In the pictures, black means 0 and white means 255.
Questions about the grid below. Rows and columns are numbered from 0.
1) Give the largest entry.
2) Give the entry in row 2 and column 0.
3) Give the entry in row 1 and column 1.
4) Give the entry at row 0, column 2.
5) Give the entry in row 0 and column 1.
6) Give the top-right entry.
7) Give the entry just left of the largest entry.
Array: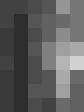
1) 209
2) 57
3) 45
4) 75
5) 66
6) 118
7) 180
